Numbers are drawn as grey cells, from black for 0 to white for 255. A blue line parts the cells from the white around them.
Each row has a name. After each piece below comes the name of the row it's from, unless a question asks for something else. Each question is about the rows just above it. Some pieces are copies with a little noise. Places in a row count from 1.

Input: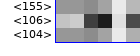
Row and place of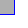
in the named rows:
<104>, 6
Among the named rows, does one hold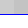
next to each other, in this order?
no

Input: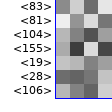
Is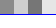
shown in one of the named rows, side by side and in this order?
no
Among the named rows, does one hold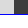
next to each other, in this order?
no
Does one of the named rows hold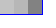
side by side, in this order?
yes
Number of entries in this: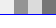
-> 4
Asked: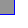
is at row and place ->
<81>, 2
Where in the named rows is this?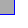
<155>, 1

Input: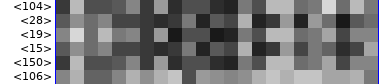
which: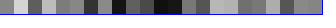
<19>
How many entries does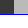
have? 2
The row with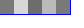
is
<104>
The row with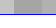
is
<106>
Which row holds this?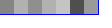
<106>
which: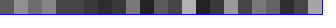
<15>
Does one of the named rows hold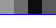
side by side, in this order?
no

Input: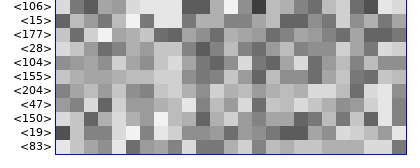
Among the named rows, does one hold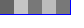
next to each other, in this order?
no
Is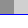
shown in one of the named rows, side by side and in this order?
yes
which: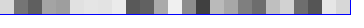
<106>
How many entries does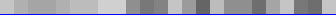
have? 24
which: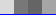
<104>

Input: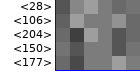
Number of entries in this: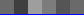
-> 6
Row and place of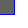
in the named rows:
<106>, 1
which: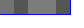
<150>
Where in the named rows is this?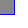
<28>, 2
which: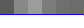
<28>
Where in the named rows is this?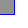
<106>, 5

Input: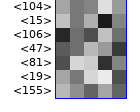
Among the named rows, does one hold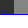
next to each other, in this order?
yes
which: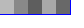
<155>
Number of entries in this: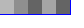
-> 5

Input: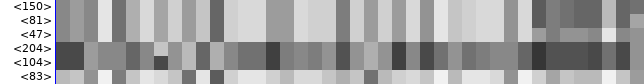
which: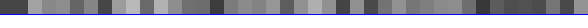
<104>
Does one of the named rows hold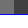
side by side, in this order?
yes
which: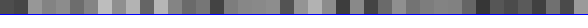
<204>

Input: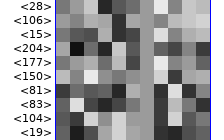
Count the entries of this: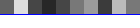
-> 10
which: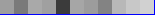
<106>
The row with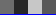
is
<204>
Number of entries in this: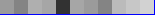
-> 11
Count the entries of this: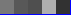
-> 5
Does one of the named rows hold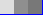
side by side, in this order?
no

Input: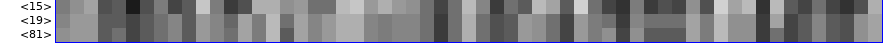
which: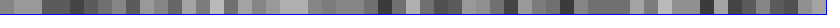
<19>
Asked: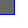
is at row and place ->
<19>, 13

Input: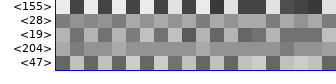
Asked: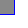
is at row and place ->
<28>, 3
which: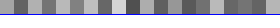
<19>
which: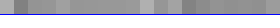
<204>
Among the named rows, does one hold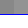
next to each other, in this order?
yes
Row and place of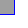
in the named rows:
<204>, 20
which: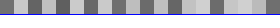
<47>

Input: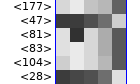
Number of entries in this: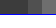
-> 4
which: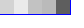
<177>
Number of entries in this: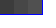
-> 3

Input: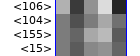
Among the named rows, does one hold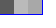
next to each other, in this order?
no
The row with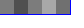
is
<104>
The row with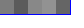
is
<15>
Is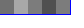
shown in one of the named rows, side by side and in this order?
no

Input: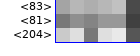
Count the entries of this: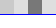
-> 4
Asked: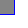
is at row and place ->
<81>, 3

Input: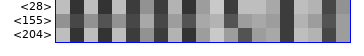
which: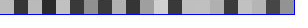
<28>
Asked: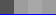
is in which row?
<155>
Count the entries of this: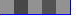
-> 5
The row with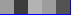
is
<155>
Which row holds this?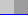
<204>

